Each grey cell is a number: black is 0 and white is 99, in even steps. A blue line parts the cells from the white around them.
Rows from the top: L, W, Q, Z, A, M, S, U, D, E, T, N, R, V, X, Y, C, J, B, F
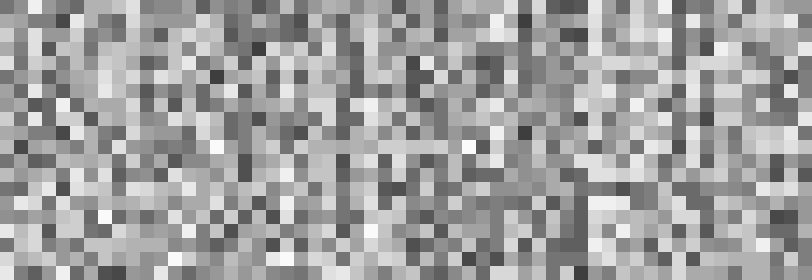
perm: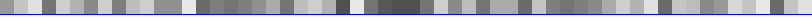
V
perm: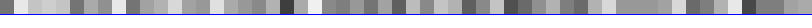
W
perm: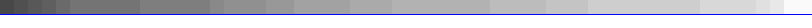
B
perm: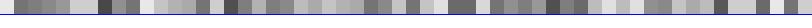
D

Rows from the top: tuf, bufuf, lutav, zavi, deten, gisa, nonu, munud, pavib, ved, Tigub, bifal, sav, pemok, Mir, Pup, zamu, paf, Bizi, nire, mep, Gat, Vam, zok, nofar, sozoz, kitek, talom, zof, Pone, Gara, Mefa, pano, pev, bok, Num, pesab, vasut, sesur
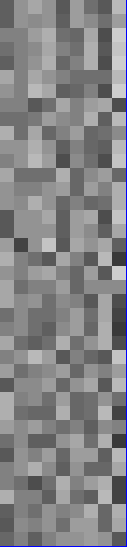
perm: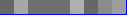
sav
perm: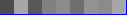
Gat
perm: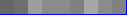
mep
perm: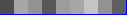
Pup
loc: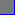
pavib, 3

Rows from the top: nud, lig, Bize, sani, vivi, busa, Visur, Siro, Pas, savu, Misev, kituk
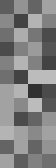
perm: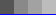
Siro
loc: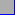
Bize, 2
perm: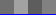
kituk
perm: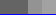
Misev
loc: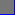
Bize, 3
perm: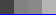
lig

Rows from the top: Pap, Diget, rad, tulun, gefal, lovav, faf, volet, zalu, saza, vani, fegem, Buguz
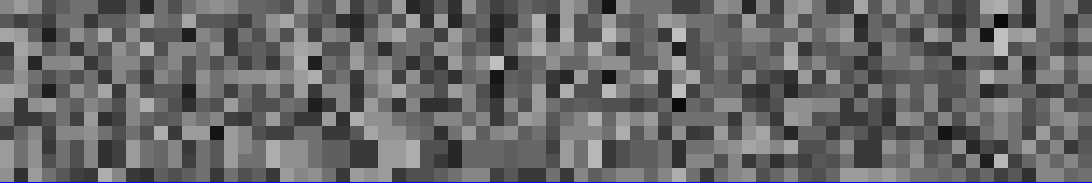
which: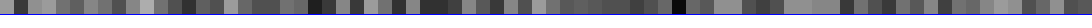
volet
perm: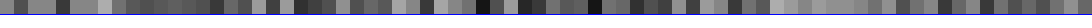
lovav
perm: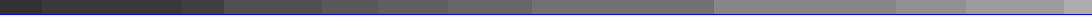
Buguz
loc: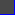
vani, 71
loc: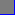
rad, 25

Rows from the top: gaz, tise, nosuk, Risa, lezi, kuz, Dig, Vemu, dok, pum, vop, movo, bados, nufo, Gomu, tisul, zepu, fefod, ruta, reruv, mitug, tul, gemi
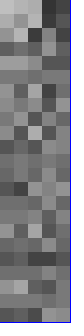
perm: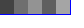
Dig
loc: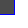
gemi, 3

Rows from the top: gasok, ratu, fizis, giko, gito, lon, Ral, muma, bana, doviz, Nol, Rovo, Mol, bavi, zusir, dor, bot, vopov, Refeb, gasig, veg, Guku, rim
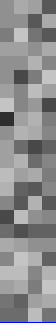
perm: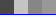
muma
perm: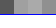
gasok
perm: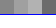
Rovo
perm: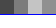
lon
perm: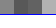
bavi
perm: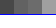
Nol
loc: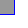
muma, 3

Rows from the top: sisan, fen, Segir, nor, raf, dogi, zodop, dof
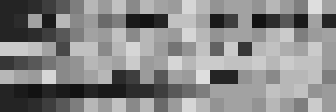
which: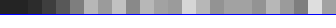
sisan
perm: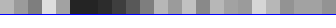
sisan
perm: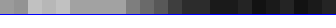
zodop
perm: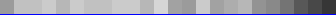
raf
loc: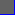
nor, 16

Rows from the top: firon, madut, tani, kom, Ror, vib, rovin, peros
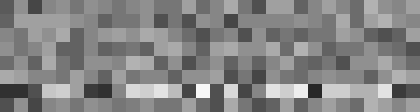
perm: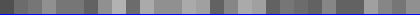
kom
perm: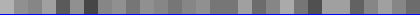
firon
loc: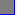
peros, 10
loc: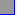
tani, 8
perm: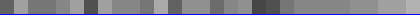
madut
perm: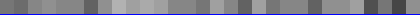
vib
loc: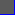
firon, 1

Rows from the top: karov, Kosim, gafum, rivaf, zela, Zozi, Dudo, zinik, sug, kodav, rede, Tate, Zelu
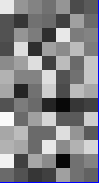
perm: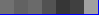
Zelu
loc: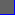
Zelu, 7
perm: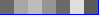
kodav
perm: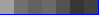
Zelu

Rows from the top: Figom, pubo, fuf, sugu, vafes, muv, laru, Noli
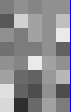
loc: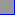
muv, 4
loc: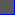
pubo, 1
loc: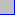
pubo, 5
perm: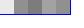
fuf
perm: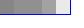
vafes

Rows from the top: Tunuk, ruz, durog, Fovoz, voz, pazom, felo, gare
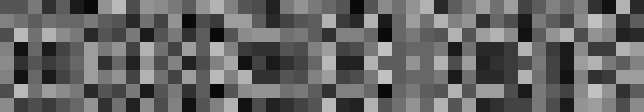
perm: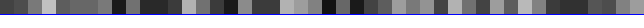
Fovoz
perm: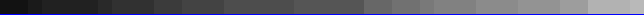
gare
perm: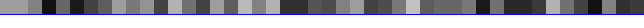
pazom
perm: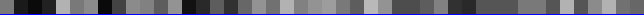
durog
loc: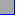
voz, 17

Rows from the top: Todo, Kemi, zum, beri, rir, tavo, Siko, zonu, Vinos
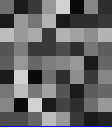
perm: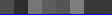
beri
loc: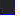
Vinos, 8
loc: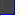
zonu, 5
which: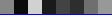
zonu
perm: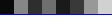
Todo
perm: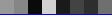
zonu
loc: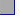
zum, 3

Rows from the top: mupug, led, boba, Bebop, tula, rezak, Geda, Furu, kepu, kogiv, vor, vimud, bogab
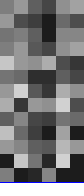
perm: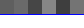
kepu
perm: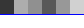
Geda
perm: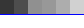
Furu

